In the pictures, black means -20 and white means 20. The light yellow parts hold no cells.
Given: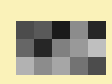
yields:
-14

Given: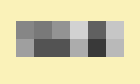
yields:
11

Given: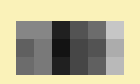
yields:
11

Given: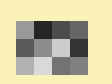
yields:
-4

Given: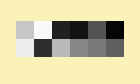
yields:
-19

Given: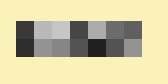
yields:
-5

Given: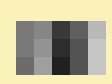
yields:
9

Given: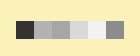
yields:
2
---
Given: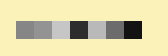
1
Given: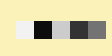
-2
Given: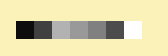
0
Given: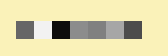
0
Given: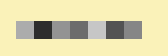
1
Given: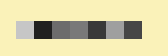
-3
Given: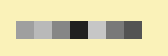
1
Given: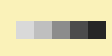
2
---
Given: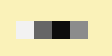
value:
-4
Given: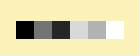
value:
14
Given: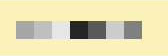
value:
-6
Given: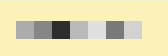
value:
15
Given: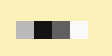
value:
-17
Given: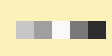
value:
19
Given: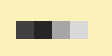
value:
-14
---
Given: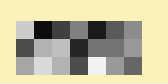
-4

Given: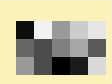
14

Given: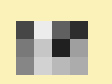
7

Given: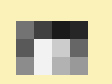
4

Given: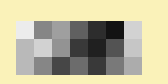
7

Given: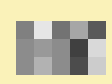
12

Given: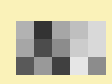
2

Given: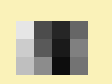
-2

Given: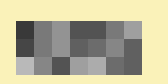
-5

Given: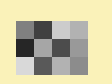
2
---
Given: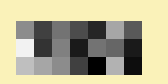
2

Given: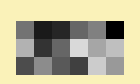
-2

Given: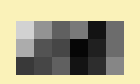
13

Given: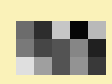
-3

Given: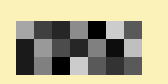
6

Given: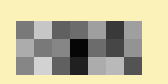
-1
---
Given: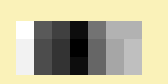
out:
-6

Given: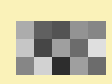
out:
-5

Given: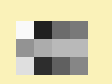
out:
-15

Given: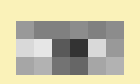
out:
0

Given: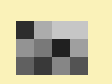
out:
7

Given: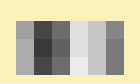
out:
-9

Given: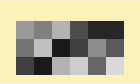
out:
0

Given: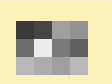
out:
-9

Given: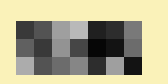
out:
-7

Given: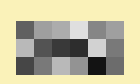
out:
5
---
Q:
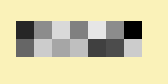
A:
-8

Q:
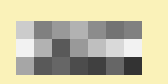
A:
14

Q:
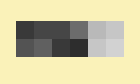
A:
11

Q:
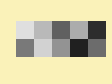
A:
-15

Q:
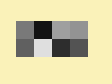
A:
-13

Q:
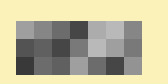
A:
5

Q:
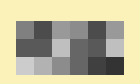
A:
-6
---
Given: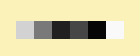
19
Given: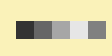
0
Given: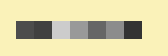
-12
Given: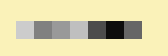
-4
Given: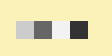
-12
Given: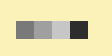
-13
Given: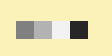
-14
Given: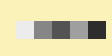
-13
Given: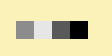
-20
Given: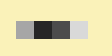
14
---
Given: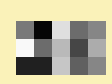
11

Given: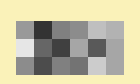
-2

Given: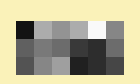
-15

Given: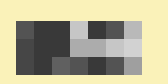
-11

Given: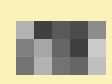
-2

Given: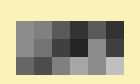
6

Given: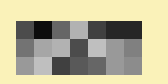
-4
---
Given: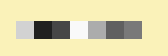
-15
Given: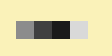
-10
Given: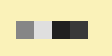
15
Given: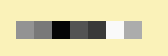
-1
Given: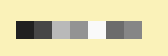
-9
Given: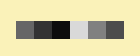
-12
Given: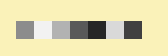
18
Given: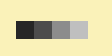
-8
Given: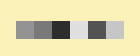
-1
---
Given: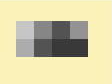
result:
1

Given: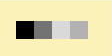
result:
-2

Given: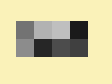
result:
8

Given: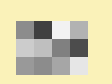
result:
-10

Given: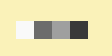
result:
-3

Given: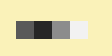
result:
-14

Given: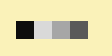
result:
14

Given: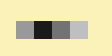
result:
-16

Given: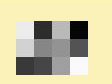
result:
-13

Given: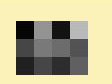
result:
3
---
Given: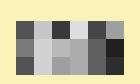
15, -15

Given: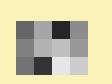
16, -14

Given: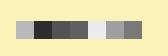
17, -13

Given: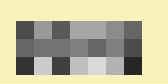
14, -14

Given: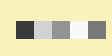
19, -11

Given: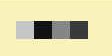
11, -17

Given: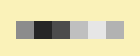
16, -14

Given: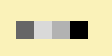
14, -20

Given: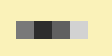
13, -13
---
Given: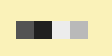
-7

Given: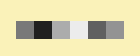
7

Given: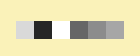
20

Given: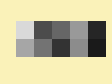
-2

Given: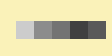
2

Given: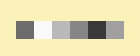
9

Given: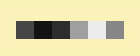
-13
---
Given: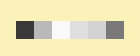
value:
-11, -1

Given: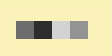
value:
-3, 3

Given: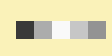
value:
-11, 3

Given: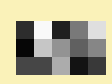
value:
-13, -11

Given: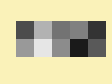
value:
-8, -6

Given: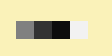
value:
0, 18

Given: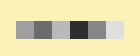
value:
5, 15

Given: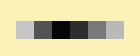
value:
11, 9

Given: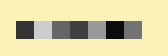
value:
-12, -2
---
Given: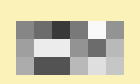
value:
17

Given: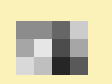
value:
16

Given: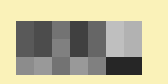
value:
-8

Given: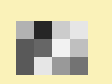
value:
-4

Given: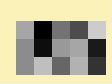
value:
-18

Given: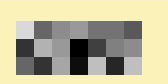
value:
8

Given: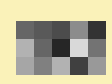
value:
-4

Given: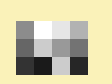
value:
12

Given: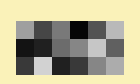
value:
-15
